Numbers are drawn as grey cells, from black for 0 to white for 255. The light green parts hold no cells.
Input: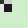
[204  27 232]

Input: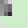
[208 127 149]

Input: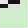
[ 20 226]

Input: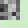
[ 96 202 193 141  68]

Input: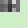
[114 103  54]

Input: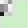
[153 160 138]

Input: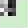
[ 54  18 142  92]
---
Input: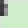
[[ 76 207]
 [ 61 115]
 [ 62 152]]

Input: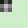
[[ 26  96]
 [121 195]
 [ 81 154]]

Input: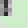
[[139  47]
 [165  52]
 [152 108]]

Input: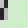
[[194  41]
 [189  45]
 [ 40 184]]

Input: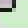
[[183 187]
 [195 199]
 [ 27  23]]

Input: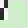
[[243  48]
 [246  45]
 [ 46 244]]

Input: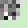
[[132 121]
 [ 92 183]
 [123 181]]

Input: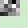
[[172 232]
 [189  70]
 [154 124]]

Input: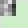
[[138 167]
 [167 212]
 [151 172]]
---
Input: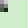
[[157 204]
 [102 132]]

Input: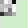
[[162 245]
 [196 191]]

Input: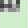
[[ 93 212]
 [ 62  99]]

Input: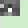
[[ 94 119]
 [194  92]]

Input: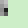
[[172 192]
 [153 178]]

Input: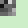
[[124  38]
 [ 19 107]]

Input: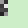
[[156  48]
 [ 58 231]]
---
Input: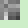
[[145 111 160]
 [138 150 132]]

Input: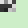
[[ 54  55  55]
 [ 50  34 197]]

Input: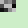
[[ 77 191 190]
 [ 15  45 140]]

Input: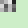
[[215  87 187]
 [184 119 191]]

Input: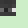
[[ 60  60  56]
 [108  35  85]]

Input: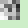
[[224 107 101]
 [168 212  77]]

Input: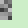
[[141 158  91]
 [ 60  96 195]]

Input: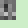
[[131  46 144]
 [165  70 137]]

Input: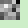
[[174 243 180]
 [190 171 148]]
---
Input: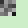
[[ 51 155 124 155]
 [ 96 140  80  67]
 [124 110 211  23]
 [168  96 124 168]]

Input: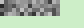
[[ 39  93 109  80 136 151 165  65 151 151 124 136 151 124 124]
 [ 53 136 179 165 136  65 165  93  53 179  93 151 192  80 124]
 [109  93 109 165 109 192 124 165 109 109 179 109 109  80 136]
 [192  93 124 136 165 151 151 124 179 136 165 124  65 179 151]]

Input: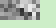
[[102 145  89 117 188 218 188 233 218 117]
 [117 117 145 145 172 172  89 145 204 102]
 [145  89 130 145 102  48 188 233 172 204]
 [158 158 117 172 130 204 204 188 130 188]
 [172 158 158 130 130  60 102  60 233  89]]

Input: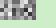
[[ 80 190 190  67 135 109  43 227 109]
 [162 121 178 135 149 178 121 178  94]
 [190 135 190 109 109 203 227 109 135]
 [203  94 215 162 162 215 135 149  94]
 [215 149 242  80 162 109 203  55 121]]

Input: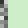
[[ 52 209]
 [ 95 169]
 [127 141]
 [141 127]
 [169 111]
 [185 111]
 [223  67]]

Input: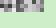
[[ 63 125  63 180  95 167 140 207 193 167 154]
 [154 193 154 220  79 110 207 207  79 193 125]
 [220 140 167 236  95 110 193 207 193 180 110]]

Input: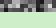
[[ 53  92  79 175 175 132 120  92 104  39  23 120 120  66]
 [104  23  92  79  79  66 161  66 175  23  39 120 147 161]
 [161  79 190 161 203  53  66 147 132  39  92 132 215  66]]

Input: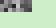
[[ 66 152 120 165 179 120  95 108]
 [136  50 179 120 165 136  81  66]
 [152 136  95  35 195  81  81  95]]
